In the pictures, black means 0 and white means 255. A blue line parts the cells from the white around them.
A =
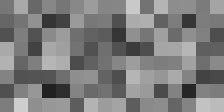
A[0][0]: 119
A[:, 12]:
[141, 125, 107, 166, 128, 170, 130, 101]
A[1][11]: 97
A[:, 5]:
[136, 154, 111, 115, 76, 142, 132, 93]
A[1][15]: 121
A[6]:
[80, 129, 151, 33, 46, 132, 106, 114, 90, 162, 154, 75, 130, 38, 130, 124]
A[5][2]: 84
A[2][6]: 98
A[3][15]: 96
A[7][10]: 138
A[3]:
[169, 123, 66, 167, 159, 115, 81, 111, 81, 60, 78, 165, 166, 182, 95, 96]
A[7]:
[125, 206, 143, 151, 154, 93, 179, 156, 164, 93, 138, 141, 101, 132, 194, 187]
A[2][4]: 156
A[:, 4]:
[118, 66, 156, 159, 174, 111, 46, 154]
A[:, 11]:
[180, 97, 160, 165, 125, 150, 75, 141]
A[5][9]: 181
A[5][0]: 131
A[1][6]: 120
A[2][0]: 81
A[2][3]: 138
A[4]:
[178, 102, 127, 182, 174, 76, 97, 114, 134, 157, 130, 125, 128, 161, 111, 138]
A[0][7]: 133
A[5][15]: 73

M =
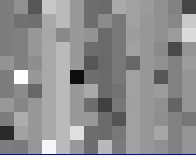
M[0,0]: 125
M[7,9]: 160
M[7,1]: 134
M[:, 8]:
[170, 120, 120, 120, 120, 120, 114, 120, 84, 120, 123]
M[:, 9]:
[161, 161, 157, 161, 103, 161, 161, 160, 161, 161, 161]
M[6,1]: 139
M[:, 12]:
[129, 135, 156, 73, 129, 129, 129, 100, 129, 129, 129]
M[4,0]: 147
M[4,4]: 186
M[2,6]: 147
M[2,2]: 151
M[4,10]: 151
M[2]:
[125, 128, 151, 167, 138, 153, 147, 107, 120, 157, 151, 144, 156, 218]
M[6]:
[125, 139, 104, 169, 186, 153, 169, 107, 114, 161, 151, 156, 129, 148]
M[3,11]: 138
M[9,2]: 151
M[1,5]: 153
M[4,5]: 153
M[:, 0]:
[125, 125, 125, 125, 147, 125, 125, 152, 125, 42, 125]
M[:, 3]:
[199, 169, 167, 169, 169, 169, 169, 169, 169, 169, 246]
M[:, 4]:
[186, 186, 138, 186, 186, 186, 186, 186, 186, 186, 186]
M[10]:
[125, 122, 151, 246, 186, 153, 110, 185, 123, 161, 151, 144, 129, 148]
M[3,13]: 148
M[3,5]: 153
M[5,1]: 253

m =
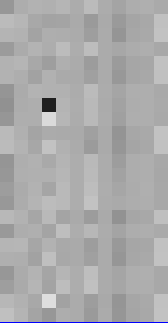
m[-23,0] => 151
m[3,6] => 189
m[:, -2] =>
[175, 168, 169, 174, 167, 168, 174, 174, 174, 169, 168, 174, 174, 175, 174, 168, 174, 167, 169, 175, 174, 169, 168]
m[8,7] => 172
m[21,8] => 149
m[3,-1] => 168
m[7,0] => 145
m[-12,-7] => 173
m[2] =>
[180, 178, 163, 174, 173, 171, 158, 171, 149, 167, 169, 194]
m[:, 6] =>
[187, 154, 158, 189, 156, 160, 187, 185, 185, 160, 155, 185, 186, 189, 194, 156, 183, 157, 160, 190, 192, 157, 154]
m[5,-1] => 192
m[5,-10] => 162
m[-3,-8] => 189
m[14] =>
[152, 172, 180, 188, 185, 173, 194, 172, 170, 173, 174, 168]
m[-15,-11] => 174
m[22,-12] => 192
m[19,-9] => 165
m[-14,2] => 164
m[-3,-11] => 170
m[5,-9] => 177
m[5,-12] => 178
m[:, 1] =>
[173, 182, 178, 171, 181, 174, 171, 172, 174, 176, 179, 174, 175, 171, 172, 178, 173, 182, 174, 171, 170, 177, 180]
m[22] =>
[192, 180, 164, 151, 173, 171, 154, 171, 150, 165, 168, 194]
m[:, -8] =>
[181, 164, 173, 188, 175, 170, 177, 180, 182, 170, 177, 180, 182, 185, 185, 164, 190, 169, 168, 181, 189, 162, 173]
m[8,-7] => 172
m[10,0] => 187
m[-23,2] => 178
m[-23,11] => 170
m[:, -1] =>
[170, 192, 194, 168, 193, 192, 169, 170, 169, 194, 193, 168, 167, 168, 168, 191, 170, 193, 194, 168, 168, 193, 194]
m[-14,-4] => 148
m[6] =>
[149, 171, 179, 177, 177, 172, 187, 172, 165, 174, 174, 169]

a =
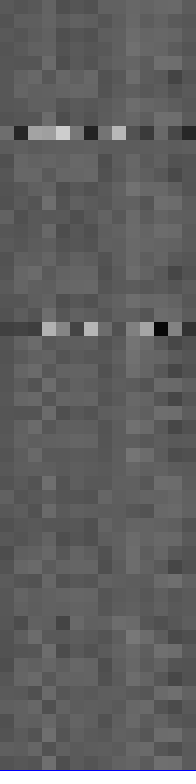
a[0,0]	89
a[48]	[86, 101, 106, 88, 100, 99, 100, 81, 91, 109, 100, 87, 71, 82]
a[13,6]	82
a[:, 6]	[81, 94, 81, 86, 83, 104, 102, 87, 83, 35, 96, 102, 104, 82, 91, 89, 80, 83, 93, 101, 104, 81, 93, 182, 95, 87, 99, 93, 101, 83, 94, 100, 90, 92, 88, 83, 94, 80, 80, 94, 101, 85, 101, 98, 96, 90, 82, 100, 100, 89, 94, 95, 90, 93, 84]
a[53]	[95, 93, 102, 82, 96, 90, 93, 94, 91, 104, 106, 86, 79, 90]
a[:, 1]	[84, 94, 85, 90, 85, 98, 101, 88, 86, 38, 95, 102, 103, 87, 91, 80, 84, 86, 96, 102, 101, 85, 93, 67, 98, 90, 101, 93, 102, 84, 97, 99, 93, 94, 90, 84, 93, 87, 84, 95, 102, 85, 100, 97, 76, 94, 85, 100, 101, 89, 97, 97, 91, 93, 87]
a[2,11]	103
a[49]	[90, 89, 80, 106, 86, 92, 89, 94, 95, 90, 86, 106, 111, 98]
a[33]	[88, 94, 95, 94, 90, 94, 92, 90, 94, 102, 96, 98, 92, 90]
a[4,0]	86
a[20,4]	102
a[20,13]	92
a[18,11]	101
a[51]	[80, 97, 95, 103, 89, 100, 95, 81, 95, 105, 92, 99, 88, 84]
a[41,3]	103
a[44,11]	80
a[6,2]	96
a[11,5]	104
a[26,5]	99
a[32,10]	108
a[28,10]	100
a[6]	[87, 101, 96, 97, 100, 103, 102, 83, 92, 95, 88, 93, 83, 90]
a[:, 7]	[97, 85, 94, 88, 93, 82, 83, 91, 92, 116, 92, 78, 81, 89, 87, 99, 94, 96, 83, 80, 85, 93, 86, 108, 83, 87, 81, 88, 84, 94, 84, 85, 86, 90, 88, 102, 92, 100, 94, 81, 79, 98, 85, 86, 97, 84, 91, 78, 81, 94, 93, 81, 88, 94, 90]
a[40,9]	109
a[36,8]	93
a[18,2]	94
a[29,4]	79
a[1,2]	94
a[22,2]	84
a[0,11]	104
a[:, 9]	[103, 104, 108, 112, 101, 109, 95, 109, 103, 82, 92, 103, 102, 114, 97, 106, 107, 105, 105, 109, 92, 110, 96, 128, 116, 113, 110, 92, 104, 101, 113, 94, 117, 102, 96, 97, 87, 100, 107, 109, 109, 93, 94, 96, 106, 120, 105, 103, 109, 90, 103, 105, 95, 104, 101]
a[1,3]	100

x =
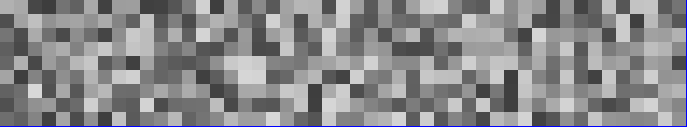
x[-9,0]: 177
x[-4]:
[164, 62, 131, 86, 143, 116, 180, 130, 199, 208, 123, 101, 108, 156, 64, 94, 148, 214, 212, 91, 104, 161, 183, 87, 67, 207, 131, 121, 174, 97, 199, 191, 190, 102, 146, 204, 61, 201, 131, 105, 199, 96, 65, 200, 95, 145, 206, 147, 149]
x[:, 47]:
[89, 131, 158, 180, 152, 147, 169, 156, 203]
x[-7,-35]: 212
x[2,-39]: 188
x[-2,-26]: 214
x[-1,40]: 144
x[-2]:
[80, 114, 145, 154, 89, 107, 207, 142, 98, 92, 211, 76, 108, 112, 113, 189, 73, 131, 89, 86, 145, 196, 63, 214, 200, 156, 131, 118, 88, 124, 98, 130, 201, 101, 202, 97, 63, 173, 127, 170, 211, 158, 102, 74, 87, 192, 211, 156, 134]
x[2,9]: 201
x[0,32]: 132
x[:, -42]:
[65, 171, 69, 200, 89, 130, 184, 142, 62]
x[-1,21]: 103
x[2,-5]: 204
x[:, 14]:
[209, 148, 212, 85, 98, 64, 146, 113, 116]
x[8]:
[110, 97, 132, 65, 165, 76, 144, 62, 193, 90, 125, 137, 184, 100, 116, 137, 184, 158, 159, 215, 155, 103, 85, 201, 130, 127, 170, 180, 211, 92, 205, 87, 133, 112, 72, 186, 167, 212, 66, 85, 144, 106, 197, 149, 146, 134, 137, 203, 146]
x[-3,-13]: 63
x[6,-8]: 131
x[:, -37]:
[85, 127, 176, 108, 91, 108, 138, 108, 184]
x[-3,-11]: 167
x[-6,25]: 109
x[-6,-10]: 141
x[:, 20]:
[163, 160, 183, 199, 126, 104, 200, 145, 155]
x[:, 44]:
[86, 204, 204, 139, 164, 95, 111, 87, 146]
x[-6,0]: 95
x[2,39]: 152
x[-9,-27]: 180
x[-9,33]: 97
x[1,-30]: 209
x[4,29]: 138
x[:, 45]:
[195, 63, 106, 151, 104, 145, 115, 192, 134]
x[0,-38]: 66
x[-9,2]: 71
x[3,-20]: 72
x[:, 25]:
[158, 97, 93, 109, 153, 207, 78, 156, 127]

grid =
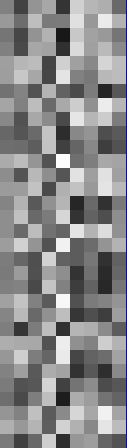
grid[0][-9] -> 129
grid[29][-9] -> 149
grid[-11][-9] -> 161
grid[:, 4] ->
[52, 123, 24, 48, 208, 228, 98, 169, 74, 45, 64, 252, 85, 176, 181, 214, 100, 241, 98, 142, 129, 247, 190, 48, 237, 234, 162, 65, 29, 138, 210, 46]
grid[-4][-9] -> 110
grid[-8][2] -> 168
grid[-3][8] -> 164
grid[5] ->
[158, 199, 167, 70, 228, 129, 120, 184, 188]
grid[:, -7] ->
[148, 190, 147, 167, 188, 167, 82, 189, 168, 106, 93, 149, 184, 194, 89, 105, 189, 148, 79, 80, 73, 129, 105, 124, 168, 125, 89, 87, 126, 192, 180, 104]
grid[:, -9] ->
[129, 153, 117, 128, 159, 158, 114, 165, 136, 103, 110, 171, 141, 155, 132, 142, 142, 157, 124, 122, 127, 161, 133, 126, 174, 151, 130, 123, 110, 149, 176, 122]
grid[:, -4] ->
[208, 224, 200, 218, 160, 129, 74, 205, 230, 136, 101, 111, 226, 194, 38, 51, 228, 92, 92, 51, 61, 81, 54, 181, 144, 70, 50, 116, 172, 214, 177, 150]
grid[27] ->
[123, 82, 87, 212, 65, 116, 140, 76, 87]
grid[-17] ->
[142, 193, 105, 123, 214, 51, 98, 78, 142]
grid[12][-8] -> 84
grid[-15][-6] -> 82
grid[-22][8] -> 82
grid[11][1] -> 188
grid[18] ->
[124, 103, 79, 210, 98, 92, 119, 49, 98]
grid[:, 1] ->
[66, 109, 70, 74, 182, 199, 131, 129, 82, 85, 108, 188, 84, 156, 179, 193, 106, 209, 103, 155, 130, 195, 185, 53, 170, 207, 159, 82, 74, 130, 152, 64]
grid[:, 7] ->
[174, 235, 153, 186, 213, 184, 37, 236, 204, 78, 62, 168, 225, 228, 49, 78, 221, 148, 49, 42, 40, 131, 62, 139, 206, 109, 46, 76, 115, 241, 229, 101]
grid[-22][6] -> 136
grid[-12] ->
[127, 130, 73, 196, 129, 61, 98, 40, 117]
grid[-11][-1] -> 148
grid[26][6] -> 88
